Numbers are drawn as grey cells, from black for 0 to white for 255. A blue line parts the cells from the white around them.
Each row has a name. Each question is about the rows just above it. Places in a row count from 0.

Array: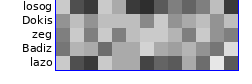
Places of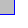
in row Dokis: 1 3 4 5 10 12
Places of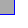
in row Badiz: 2 4 5 7
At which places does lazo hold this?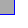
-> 4 5 9
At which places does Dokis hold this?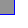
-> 0 2 8 11
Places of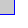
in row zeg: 1 3 6 7 10

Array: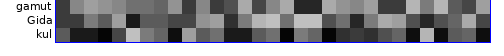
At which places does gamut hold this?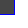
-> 14 29
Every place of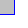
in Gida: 15 17 18
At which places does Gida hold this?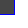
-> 8 9 30
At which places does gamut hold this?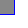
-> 1 4 10 15 21

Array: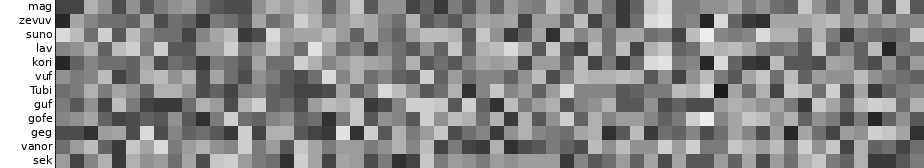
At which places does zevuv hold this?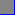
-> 2 16 19 23 29 45 58 60 61
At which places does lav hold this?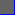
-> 3 27 29 44 55 57

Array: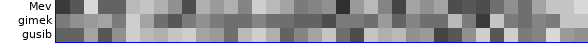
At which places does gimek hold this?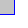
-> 31 36 37
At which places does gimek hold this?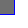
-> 7 12 13 15 16 22 26 27 33
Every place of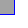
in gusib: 2 10 18
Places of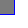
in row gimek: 0 4 9 11 20 21 29 32 35
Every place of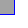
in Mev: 16 25 27 34
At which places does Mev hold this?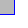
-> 5 15 22

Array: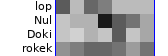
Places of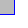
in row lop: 1 4 5 6
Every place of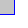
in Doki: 0 3 5

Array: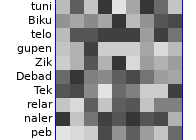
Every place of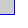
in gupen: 3 4 5
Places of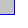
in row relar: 0 3 6
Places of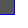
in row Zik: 2
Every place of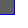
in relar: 2 4
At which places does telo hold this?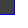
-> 3 4 5 7
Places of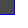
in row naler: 7
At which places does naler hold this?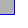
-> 8

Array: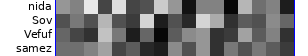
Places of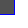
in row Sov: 0 2 4 8 14
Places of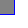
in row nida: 1 10 11 15

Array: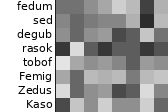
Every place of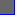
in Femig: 1
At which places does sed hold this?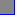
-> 0 3 4
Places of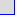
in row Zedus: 0 6
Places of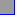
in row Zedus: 3
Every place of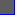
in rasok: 2 4 5
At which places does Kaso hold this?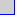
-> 3 6
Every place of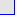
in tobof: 0

